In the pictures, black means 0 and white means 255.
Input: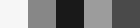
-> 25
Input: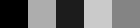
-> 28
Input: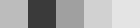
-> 160
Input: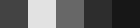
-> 103
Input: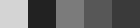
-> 123
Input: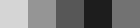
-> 87
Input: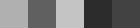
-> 196
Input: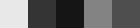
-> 21
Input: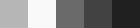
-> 106
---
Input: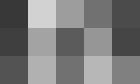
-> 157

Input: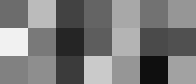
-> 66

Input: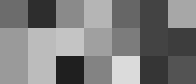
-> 138

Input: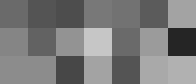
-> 77

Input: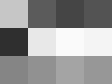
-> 69

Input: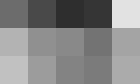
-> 46

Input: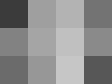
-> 179

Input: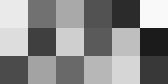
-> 169

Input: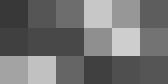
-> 109
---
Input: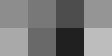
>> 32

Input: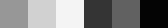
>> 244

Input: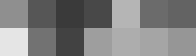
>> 66

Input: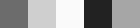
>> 250

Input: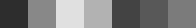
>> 224

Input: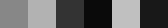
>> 51

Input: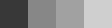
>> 161
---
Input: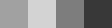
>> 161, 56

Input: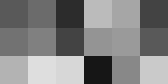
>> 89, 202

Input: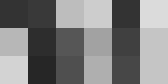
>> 51, 197

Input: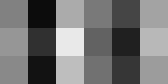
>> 129, 156

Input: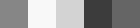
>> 134, 101

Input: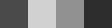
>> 74, 45

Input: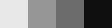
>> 232, 15
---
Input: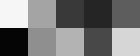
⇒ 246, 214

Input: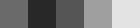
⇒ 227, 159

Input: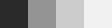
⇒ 241, 204

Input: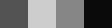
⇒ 205, 134

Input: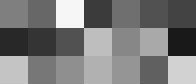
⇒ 246, 210

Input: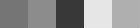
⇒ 230, 175

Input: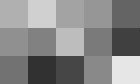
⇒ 230, 208
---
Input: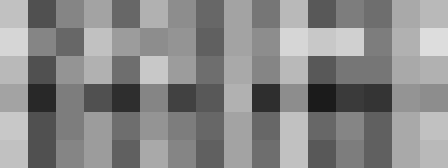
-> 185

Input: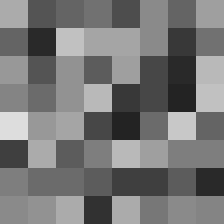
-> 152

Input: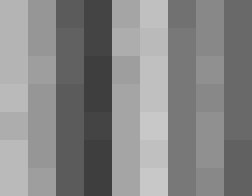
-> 180

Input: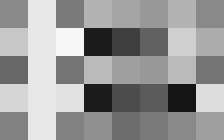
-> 103

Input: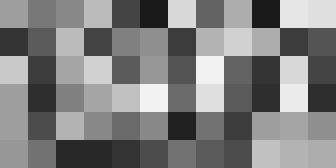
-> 201

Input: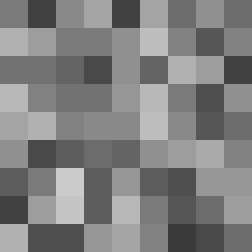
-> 114

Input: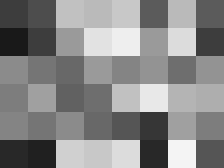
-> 139
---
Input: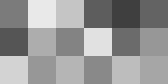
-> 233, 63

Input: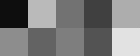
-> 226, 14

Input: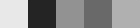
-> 232, 36

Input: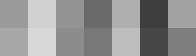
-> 216, 62

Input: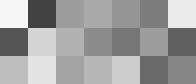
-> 247, 66

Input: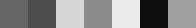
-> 234, 14

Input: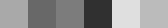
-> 223, 48

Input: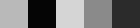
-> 213, 5

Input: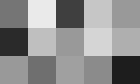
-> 234, 29
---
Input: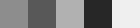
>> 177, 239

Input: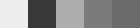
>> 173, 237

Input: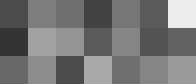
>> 90, 237

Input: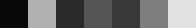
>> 85, 226

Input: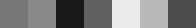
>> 96, 235

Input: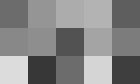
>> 82, 220

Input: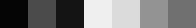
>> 239, 239

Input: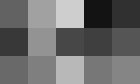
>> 71, 206

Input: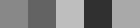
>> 190, 190
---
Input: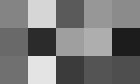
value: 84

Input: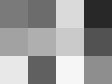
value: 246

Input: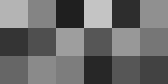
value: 86

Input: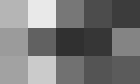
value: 84

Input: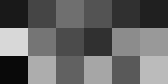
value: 89

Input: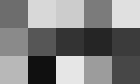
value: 156

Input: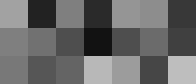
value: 70
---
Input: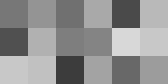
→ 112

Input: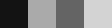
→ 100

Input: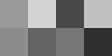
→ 72

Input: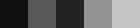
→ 36

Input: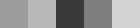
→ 58

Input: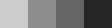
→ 101

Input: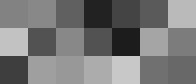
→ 96

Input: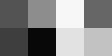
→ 247
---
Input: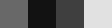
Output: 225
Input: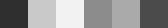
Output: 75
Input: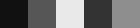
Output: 142
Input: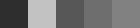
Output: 129
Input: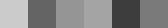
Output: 122
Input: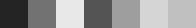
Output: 192
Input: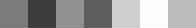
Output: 187
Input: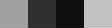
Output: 193
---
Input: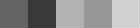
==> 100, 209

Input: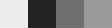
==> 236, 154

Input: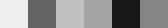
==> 238, 134

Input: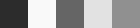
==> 44, 144

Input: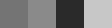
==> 116, 199

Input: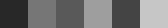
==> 40, 198

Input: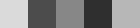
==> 218, 183

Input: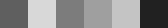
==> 95, 33

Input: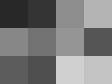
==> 40, 195

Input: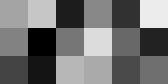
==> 164, 111
